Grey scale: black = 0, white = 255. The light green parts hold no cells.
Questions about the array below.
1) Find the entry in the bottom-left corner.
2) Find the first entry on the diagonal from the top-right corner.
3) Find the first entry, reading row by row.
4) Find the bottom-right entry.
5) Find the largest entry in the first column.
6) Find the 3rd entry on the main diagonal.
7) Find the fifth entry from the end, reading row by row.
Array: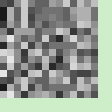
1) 190
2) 190
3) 83
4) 83
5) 230
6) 98
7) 128

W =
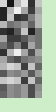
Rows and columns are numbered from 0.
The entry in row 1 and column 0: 35
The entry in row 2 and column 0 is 35
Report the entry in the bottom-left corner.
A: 101
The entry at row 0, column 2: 182
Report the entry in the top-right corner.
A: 197
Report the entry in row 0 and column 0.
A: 213
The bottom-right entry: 153
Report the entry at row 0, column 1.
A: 22
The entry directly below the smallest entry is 182
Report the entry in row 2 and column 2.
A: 49
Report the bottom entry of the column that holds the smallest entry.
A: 141

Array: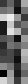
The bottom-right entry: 155
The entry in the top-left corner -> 57
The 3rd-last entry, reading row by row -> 169
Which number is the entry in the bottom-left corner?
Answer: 213
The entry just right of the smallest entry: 155
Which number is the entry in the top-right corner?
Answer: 169
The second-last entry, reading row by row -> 57
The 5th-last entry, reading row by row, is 100
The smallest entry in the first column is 3
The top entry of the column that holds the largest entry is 100
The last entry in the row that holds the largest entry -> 57
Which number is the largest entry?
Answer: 237
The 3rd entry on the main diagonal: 155

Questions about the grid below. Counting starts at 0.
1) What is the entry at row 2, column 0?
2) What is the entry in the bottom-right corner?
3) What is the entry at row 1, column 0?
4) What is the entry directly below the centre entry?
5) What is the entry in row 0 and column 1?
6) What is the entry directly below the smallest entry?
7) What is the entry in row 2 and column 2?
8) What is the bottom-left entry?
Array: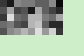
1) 55
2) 55
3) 83
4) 181
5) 25
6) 41
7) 108
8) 83

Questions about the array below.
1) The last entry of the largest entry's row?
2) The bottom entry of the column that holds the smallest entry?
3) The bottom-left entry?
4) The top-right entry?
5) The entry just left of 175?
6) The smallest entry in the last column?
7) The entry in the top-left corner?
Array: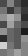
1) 132
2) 132
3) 117
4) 44
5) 146
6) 28
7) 74

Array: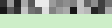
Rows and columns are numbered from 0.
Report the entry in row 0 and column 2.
36
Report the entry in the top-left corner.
50
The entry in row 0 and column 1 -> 155
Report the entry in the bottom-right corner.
169
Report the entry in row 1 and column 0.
22
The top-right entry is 113

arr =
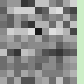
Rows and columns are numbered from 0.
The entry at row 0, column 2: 151
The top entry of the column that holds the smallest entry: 193
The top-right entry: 208
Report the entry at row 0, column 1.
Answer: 151
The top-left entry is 125
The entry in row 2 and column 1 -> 94
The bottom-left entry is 166
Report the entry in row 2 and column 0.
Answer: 125
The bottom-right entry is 138
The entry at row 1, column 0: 94
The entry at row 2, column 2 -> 151
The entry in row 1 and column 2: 208
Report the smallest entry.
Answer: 24
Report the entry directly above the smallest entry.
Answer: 179
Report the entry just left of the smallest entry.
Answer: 222
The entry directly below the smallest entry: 166
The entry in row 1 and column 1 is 179
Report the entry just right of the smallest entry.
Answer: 151

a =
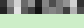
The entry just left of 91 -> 225
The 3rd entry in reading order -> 209
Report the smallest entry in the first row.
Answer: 34
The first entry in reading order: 50
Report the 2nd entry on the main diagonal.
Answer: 106
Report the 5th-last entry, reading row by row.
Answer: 133
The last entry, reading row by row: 78
